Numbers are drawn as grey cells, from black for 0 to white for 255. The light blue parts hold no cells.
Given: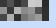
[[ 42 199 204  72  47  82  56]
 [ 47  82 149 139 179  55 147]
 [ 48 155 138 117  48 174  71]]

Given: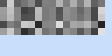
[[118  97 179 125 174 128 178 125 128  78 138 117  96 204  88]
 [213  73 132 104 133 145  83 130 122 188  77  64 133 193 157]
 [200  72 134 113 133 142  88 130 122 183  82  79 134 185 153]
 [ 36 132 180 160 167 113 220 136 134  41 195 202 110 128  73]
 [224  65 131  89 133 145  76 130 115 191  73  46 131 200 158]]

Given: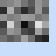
[[124 148  90 116 149 134 127]
 [ 86 150  76  42  97 174  44]
 [132 120 152 157 135 126 147]
 [165 225  79  14 124 210  60]
 [108 160  59  73 137 151  90]
 [ 34  50 112 160 108  91 111]]

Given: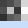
[[215 104  77  65]
 [250  53 193  81]
 [208 104  90  48]]

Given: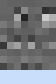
[[100 102  99  96  97  98  98 102]
 [ 61  48 107 104 136  67 103 101]
 [178 201  89  98  36 168  98  99]
 [140 153 104 101  86 131 107 121]
 [ 89 104 111  95  96 100  84  97]
 [ 90  91  91  65  93  66  89 124]
 [140 115  89 163 106 161 143  56]
 [ 94  94 104 100 107  95 100 104]
 [105 109 118 112 125 107 111 123]
 [112 105  76  96  66 111  95  69]]

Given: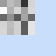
[[212  52 174 188 157]
 [216 161 213 177 251]
 [104 166  91 145 104]
 [228  91 208 190 211]
 [229  94 208 186 214]]

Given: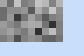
[[181 130 184 196 138 125 194 109 167]
 [143 198 140 173  90 150 140 141 108]
 [137 128  91 131 161 116  58 152 110]
 [126  49 115 168 171 160 120 138 156]
 [128 189 151  47 155 123 138 161 147]
 [117  98 100 136 143 129  79 141 123]]

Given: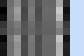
[[ 42 167 102 103  81 114  78 139 110  32]
 [ 16 200 105 107  74 122  70 158 117   2]
 [ 28 184 103 104  77 118  73 149 114  16]
 [ 59 142 100 100  86 108  84 123 106  53]
 [ 72 126  98  98  89 103  87 114 102  67]
 [ 20 195 105 105  76 121  71 155 116   7]
 [ 35 176 103 103  79 116  76 144 112  25]
 [ 31 180 103 103  78 117  74 147 113  19]]
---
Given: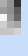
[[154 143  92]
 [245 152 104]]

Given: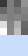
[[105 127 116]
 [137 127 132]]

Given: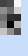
[[142 108 209]
 [111  47  43]]

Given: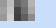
[[160 197  70]
 [152 208  63]]

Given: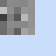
[[193 142 115]
 [ 61 127  88]]

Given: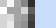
[[254 162 163]
 [214 220 165]]

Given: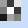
[[120 253  58]
 [ 24 163 129]]
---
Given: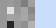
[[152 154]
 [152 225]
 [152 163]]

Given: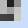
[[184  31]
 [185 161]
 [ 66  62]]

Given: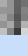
[[172 147]
 [150 147]
 [167 133]]

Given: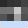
[[ 41  51]
 [113 115]
 [ 84  59]]

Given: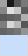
[[162  25]
 [133 224]
 [ 88  96]]

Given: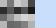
[[188 120]
 [ 45  87]
 [108 151]]

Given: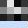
[[ 71 230]
 [135 184]
 [ 29  55]]

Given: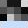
[[114  23]
 [ 76  99]
 [  5 197]]

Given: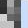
[[ 52 167]
 [ 46 136]
 [210 102]]
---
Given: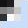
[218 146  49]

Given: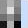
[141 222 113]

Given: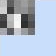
[136 146 240 178 168]

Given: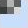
[ 95 111]

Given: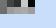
[  8 169]

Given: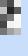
[236  37  96]

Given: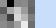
[107 156 215 124]

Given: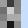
[131 205 130]

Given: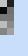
[31  9]
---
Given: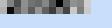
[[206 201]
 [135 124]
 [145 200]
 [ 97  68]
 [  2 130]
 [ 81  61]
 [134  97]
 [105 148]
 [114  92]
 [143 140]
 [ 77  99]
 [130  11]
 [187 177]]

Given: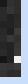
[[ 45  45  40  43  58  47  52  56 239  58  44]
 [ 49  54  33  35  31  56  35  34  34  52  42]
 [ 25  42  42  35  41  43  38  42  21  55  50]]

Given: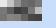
[[119 188  66]
 [103 120  72]
 [109  72  99]
 [145  59 128]
 [195  95 133]
 [232 120 116]]

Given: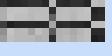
[[184  41  45 189  43  37]
 [190  36  42 189  42  29]
 [ 38 195 192  33 189 190]
 [ 49 190 191  40 181 185]
 [ 49 186 183  40 170 176]
 [ 40 189 189  46 180 184]
 [ 44 186 188  42 177 179]
 [182  44  98 165  91  45]
 [ 39 188 188  40 180 180]
 [ 49 187 190  39 190 176]
 [ 50 186 185  41 164 184]
 [ 44 193 190  41 185 184]
 [ 39 194 190  40 184 184]
 [ 37 193 196  32 195 190]
 [ 48 174 175  63 145 157]]

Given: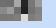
[[154 129 133]
 [120 115 125]
 [ 37  33 218]
 [168 110 126]
 [110 156 121]
 [111 138 120]]

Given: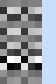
[[128 207  65 116 199 107 195  81 245  14 107 145]
 [129 180  80 137 189 122 166  70 209  47 115 148]
 [122  49 177 130  55 143  60 167  11 228 146 103]
 [138 204  58 138 212 126 191  55 241  18 124 156]
 [133 215  57 122 209 112 202  70 255   5 112 149]
 [124  47 177 134  57 143  59 161  11 226 145 106]]
